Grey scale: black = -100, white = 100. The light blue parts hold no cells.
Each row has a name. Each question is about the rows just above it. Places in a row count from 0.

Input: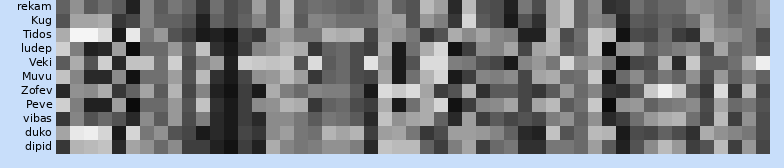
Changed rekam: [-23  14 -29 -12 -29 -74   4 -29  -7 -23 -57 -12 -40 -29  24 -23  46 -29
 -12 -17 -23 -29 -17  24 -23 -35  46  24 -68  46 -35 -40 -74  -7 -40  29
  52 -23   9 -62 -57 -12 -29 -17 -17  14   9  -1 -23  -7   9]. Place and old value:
17, [-23]
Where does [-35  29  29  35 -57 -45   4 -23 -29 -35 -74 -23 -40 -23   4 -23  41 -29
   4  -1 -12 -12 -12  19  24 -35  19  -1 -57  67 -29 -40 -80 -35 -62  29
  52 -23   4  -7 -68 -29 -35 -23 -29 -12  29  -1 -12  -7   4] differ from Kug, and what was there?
8, [-23]
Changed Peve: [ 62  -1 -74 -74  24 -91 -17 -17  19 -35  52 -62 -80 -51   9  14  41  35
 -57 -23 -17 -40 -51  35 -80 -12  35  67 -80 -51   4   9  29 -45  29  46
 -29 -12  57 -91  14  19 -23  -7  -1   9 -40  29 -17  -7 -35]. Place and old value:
28, [-86]
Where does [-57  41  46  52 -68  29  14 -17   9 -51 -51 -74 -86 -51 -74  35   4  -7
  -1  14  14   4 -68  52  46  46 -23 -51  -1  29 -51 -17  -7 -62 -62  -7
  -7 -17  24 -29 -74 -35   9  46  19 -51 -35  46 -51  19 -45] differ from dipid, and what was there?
21, [-1]

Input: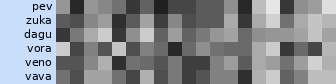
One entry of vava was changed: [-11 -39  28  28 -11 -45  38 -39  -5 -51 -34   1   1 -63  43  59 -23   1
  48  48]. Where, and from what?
14, [38]
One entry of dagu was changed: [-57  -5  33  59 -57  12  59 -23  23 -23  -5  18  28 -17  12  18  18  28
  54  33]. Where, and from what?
19, [28]
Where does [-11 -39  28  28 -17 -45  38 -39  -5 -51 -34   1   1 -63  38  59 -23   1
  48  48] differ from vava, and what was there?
4, [-11]
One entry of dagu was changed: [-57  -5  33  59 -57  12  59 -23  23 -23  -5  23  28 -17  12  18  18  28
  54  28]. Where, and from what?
11, [18]
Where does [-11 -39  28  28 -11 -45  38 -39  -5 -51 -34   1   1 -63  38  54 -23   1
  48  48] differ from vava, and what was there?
15, [59]
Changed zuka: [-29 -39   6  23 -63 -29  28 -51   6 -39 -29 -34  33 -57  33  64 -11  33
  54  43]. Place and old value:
11, [-29]

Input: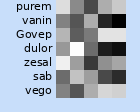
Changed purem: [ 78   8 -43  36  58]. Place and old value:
0, [73]
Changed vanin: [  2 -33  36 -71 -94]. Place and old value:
4, [-99]
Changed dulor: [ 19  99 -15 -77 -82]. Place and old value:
4, [-88]
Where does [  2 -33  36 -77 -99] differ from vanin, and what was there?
3, [-71]
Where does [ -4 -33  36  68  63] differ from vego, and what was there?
0, [2]
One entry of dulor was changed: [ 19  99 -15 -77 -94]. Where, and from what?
4, [-88]

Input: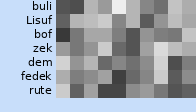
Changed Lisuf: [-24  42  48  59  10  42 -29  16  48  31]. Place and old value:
4, [5]
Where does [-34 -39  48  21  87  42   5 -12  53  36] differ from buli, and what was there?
2, [42]
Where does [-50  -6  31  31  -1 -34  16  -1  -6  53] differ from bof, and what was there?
0, [-55]
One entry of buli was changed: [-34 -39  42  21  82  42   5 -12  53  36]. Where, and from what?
4, [87]
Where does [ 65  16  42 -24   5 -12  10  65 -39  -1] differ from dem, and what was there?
3, [-18]

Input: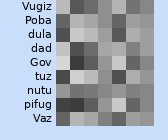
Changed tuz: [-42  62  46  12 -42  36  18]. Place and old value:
4, [-37]
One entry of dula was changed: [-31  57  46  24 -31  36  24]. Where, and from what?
0, [-37]
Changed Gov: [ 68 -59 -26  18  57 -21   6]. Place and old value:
1, [-53]
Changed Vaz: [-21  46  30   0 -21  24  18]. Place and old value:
1, [41]
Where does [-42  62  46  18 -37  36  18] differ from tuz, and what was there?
3, [12]

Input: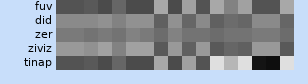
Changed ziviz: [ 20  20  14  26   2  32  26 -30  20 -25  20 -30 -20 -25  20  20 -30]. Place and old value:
5, [26]
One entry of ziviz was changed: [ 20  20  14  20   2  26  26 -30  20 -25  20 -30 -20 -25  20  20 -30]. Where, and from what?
3, [26]
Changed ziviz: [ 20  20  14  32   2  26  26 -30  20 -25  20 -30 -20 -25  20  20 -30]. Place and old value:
3, [26]
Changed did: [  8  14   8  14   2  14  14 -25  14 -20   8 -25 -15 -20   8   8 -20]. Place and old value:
1, [8]
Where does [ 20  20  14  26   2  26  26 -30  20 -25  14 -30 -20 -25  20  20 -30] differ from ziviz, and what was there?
10, [20]
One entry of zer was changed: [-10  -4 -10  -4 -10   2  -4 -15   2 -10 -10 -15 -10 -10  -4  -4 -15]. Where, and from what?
0, [-4]

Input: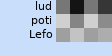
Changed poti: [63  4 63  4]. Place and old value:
3, [9]
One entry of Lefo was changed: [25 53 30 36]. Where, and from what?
2, [25]
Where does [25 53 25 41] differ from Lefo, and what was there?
3, [36]
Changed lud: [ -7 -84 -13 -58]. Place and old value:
2, [-7]
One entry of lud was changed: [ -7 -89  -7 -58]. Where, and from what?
1, [-84]

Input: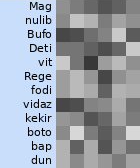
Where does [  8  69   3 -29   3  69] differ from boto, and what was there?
2, [-3]
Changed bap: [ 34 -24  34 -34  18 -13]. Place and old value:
0, [40]
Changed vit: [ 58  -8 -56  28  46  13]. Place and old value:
3, [23]
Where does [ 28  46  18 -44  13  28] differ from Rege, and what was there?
0, [23]
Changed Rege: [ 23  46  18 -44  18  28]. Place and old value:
4, [13]
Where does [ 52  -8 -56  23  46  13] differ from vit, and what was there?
0, [58]
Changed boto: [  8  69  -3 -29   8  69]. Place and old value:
4, [3]

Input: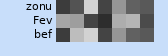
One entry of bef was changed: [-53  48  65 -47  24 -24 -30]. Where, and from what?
4, [18]
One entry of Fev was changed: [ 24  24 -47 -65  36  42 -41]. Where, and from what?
0, [30]
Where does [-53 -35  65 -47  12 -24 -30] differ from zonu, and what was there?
4, [18]
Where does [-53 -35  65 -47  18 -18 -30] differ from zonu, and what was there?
5, [-24]
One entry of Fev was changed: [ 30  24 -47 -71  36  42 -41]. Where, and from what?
3, [-65]
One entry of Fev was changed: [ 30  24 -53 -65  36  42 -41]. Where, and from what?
2, [-47]
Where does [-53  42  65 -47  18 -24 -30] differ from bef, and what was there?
1, [48]

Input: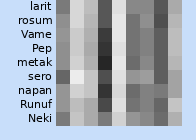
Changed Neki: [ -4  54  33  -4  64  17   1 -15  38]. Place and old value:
6, [7]
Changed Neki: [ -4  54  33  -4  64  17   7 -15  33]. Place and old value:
8, [38]

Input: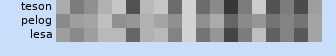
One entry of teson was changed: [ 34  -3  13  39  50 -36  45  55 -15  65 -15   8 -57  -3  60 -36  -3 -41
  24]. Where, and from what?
4, [55]
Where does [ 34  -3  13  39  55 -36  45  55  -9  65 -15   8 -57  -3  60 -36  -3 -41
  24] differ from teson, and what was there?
8, [-15]
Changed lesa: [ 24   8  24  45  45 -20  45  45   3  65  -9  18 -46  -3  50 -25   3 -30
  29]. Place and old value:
6, [39]
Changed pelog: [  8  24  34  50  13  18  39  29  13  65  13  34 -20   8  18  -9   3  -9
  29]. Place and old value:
2, [29]
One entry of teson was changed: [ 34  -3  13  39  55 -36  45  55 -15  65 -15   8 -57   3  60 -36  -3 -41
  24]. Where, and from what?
13, [-3]
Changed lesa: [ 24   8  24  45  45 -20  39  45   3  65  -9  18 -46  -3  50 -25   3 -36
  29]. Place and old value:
17, [-30]

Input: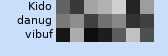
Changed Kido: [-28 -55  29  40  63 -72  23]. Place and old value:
0, [-22]
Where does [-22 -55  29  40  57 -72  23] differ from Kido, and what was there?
4, [63]
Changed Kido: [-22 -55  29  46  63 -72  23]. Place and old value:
3, [40]
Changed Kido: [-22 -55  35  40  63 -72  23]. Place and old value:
2, [29]
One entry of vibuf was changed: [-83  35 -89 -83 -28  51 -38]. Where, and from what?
3, [-77]
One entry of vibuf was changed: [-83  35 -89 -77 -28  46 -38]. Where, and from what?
5, [51]
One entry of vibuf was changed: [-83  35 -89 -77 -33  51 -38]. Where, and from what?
4, [-28]

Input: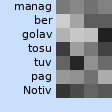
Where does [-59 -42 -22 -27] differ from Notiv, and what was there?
3, [-32]
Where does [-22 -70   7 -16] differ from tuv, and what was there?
2, [13]

